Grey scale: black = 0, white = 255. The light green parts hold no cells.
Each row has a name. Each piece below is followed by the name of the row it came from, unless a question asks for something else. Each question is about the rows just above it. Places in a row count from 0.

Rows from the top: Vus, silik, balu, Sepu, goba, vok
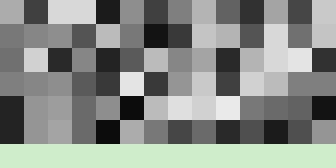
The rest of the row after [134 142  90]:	[ 57 228  57 149 201  64 209 187 127 127]
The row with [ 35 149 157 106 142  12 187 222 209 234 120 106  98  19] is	goba
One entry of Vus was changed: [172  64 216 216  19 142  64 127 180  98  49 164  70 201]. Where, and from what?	4, [27]
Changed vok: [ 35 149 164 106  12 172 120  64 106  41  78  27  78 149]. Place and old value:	7, [70]

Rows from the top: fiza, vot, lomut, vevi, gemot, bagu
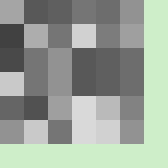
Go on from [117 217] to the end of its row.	[209 146]
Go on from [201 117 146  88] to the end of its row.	[ 95 109]
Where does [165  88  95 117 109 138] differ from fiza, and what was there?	5, [146]
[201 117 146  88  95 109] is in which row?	vevi
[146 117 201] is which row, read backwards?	vevi
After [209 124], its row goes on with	[159]

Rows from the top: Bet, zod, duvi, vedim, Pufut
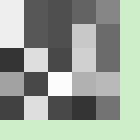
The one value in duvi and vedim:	[72]
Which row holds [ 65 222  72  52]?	Pufut
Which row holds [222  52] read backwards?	duvi
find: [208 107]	duvi

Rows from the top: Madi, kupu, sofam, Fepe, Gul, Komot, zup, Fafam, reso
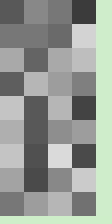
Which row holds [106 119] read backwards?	kupu
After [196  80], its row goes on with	[218  74]
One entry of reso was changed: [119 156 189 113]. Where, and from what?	2, [182]
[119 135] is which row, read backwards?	Madi
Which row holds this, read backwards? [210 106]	kupu
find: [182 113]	reso

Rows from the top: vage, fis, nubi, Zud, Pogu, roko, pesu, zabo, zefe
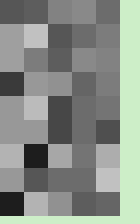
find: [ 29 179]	zefe
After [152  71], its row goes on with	[108  79]
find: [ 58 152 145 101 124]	Zud

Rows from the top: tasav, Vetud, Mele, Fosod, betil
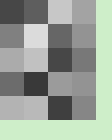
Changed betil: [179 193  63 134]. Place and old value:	1, [185]
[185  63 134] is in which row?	betil
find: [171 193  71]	Mele

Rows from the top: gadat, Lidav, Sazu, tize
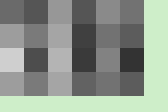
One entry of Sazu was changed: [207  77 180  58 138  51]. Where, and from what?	4, [130]
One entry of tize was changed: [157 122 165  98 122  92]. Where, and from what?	4, [114]
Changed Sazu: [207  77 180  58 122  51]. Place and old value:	4, [130]

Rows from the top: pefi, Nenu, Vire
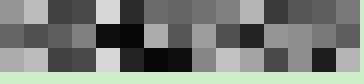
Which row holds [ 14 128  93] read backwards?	Nenu
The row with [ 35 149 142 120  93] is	Nenu
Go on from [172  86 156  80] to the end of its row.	[ 35 149 142 120  93]
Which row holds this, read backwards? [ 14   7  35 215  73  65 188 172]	Vire
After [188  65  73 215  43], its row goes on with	[107 101 113 128 180  57  86  93 120]

